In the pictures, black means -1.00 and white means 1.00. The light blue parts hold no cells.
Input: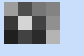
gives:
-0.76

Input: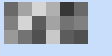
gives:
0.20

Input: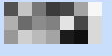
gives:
0.19

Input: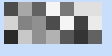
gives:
-0.67

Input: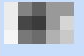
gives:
0.93

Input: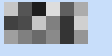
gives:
0.25

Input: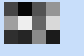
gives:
-0.63
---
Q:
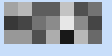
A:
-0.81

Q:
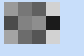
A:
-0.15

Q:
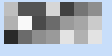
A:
0.78

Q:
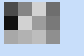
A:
0.40

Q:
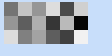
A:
-0.26

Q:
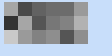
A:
0.11
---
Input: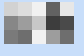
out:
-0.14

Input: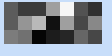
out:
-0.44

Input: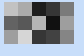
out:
0.04

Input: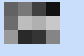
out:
0.04

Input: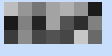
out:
-0.18

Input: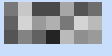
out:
0.21

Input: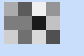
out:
-0.37
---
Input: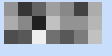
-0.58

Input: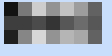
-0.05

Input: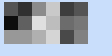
-0.62

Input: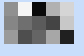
0.92

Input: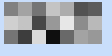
0.28

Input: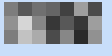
-0.31
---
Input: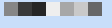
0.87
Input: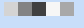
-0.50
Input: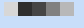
-0.46
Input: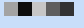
0.55
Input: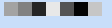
0.82
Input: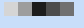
-0.78
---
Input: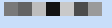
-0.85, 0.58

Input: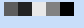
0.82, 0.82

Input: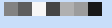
-0.46, 0.93

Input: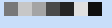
-0.42, 0.76

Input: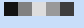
0.73, 0.73

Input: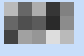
-0.29, 0.73

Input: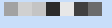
-0.66, 0.81
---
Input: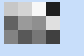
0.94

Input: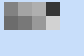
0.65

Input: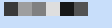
0.74

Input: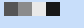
0.83

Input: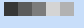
0.66

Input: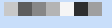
0.92

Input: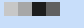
0.56

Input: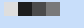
0.74

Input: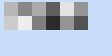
0.87

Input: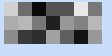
0.82
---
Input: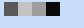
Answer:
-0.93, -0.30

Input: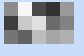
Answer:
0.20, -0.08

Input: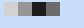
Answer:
-0.16, 0.65

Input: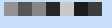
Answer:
-0.52, 0.15

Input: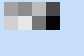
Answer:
-0.43, 0.64

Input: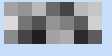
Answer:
0.55, 0.09

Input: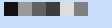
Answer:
0.01, -0.87
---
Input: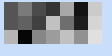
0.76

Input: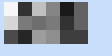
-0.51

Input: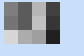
-0.75

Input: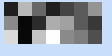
-0.38

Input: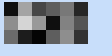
-0.61

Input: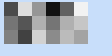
0.28
